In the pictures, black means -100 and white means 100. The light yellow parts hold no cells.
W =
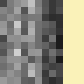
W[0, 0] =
-44
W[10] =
[-3, 15, 3, -16, 47, 5, -55, -18, -45]
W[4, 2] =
31
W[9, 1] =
-1
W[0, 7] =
-56
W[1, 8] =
-39
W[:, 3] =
[23, -34, -13, -25, -32, 20, -19, -34, 9, -15, -16, -25]
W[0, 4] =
51
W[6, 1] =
-12
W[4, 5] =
-13
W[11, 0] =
21
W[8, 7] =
-30
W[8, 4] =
-29
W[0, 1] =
-3
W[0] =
[-44, -3, 12, 23, 51, -3, -34, -56, -45]
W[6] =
[-23, -12, 9, -19, 4, -14, -23, -45, -78]
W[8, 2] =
16
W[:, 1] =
[-3, -5, 12, -14, -6, 13, -12, 4, 15, -1, 15, 8]
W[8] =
[-6, 15, 16, 9, -29, -4, -55, -30, -78]
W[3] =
[17, -14, 58, -25, 29, -12, -21, -32, -64]
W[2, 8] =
-62
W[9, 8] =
-45
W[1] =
[4, -5, 27, -34, 36, 5, -32, -56, -39]
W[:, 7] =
[-56, -56, -65, -32, -38, -9, -45, -12, -30, -50, -18, -65]

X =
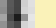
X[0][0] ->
14
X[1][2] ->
-47
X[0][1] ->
-30
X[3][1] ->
-29
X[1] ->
[10, -32, -47, 66, 73]
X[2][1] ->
-43

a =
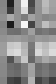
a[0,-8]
4
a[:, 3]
[88, 71, -3, 93, 0, 17, 38, 45, 55, -2, -1, -21]
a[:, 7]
[28, 25, 10, 29, -13, 23, 61, 71, 21, -20, -16, -52]
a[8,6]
32
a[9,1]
-15
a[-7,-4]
10
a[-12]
[4, -76, 15, 88, -44, 15, 47, 28]
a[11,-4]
40
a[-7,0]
15
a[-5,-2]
51
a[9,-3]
-17
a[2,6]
5
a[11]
[2, -45, -53, -21, 40, -47, -29, -52]
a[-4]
[9, -36, 14, 55, -20, 14, 32, 21]
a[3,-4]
-47
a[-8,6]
-5
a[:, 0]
[4, 7, 14, 3, 8, 15, 23, 24, 9, 7, 7, 2]
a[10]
[7, -12, -17, -1, 26, -14, -6, -16]
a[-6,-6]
61
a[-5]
[24, 65, 72, 45, -10, 69, 51, 71]

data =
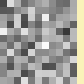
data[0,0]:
-44
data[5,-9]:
-19
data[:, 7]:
[9, 4, -6, 22, 41, 37, 9, 20, 6, -36, 61, 37]
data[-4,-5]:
44
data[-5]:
[-2, 70, 0, -40, 66, 8, 9, 20, 35, -8, -26]
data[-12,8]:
-13
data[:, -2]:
[-17, 16, 30, 21, -56, -2, 65, -8, 17, 47, 51, -3]
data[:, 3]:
[-17, 24, -37, -43, 76, 9, -10, -40, 35, -1, -40, 76]
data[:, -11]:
[-44, -30, 25, 30, 88, -16, 24, -2, 35, 5, 4, 30]
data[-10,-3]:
27
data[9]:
[5, -35, 27, -1, 47, 34, -39, -36, 22, 47, -25]
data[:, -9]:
[35, 9, 61, 63, 14, -19, 43, 0, 39, 27, 40, -25]
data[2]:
[25, 5, 61, -37, 60, -3, 89, -6, 27, 30, 42]
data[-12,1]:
73
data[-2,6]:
60
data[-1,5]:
53
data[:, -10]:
[73, -29, 5, -40, 35, 4, -13, 70, -15, -35, 37, 25]
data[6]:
[24, -13, 43, -10, -41, 59, 97, 9, 18, 65, -1]
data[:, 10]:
[33, 35, 42, -22, 45, 46, -1, -26, 69, -25, -28, 53]
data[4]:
[88, 35, 14, 76, 30, 9, 58, 41, -21, -56, 45]
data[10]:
[4, 37, 40, -40, -18, 62, 60, 61, 15, 51, -28]
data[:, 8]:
[-13, -4, 27, 44, -21, 42, 18, 35, -4, 22, 15, 66]
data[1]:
[-30, -29, 9, 24, 65, 14, 14, 4, -4, 16, 35]
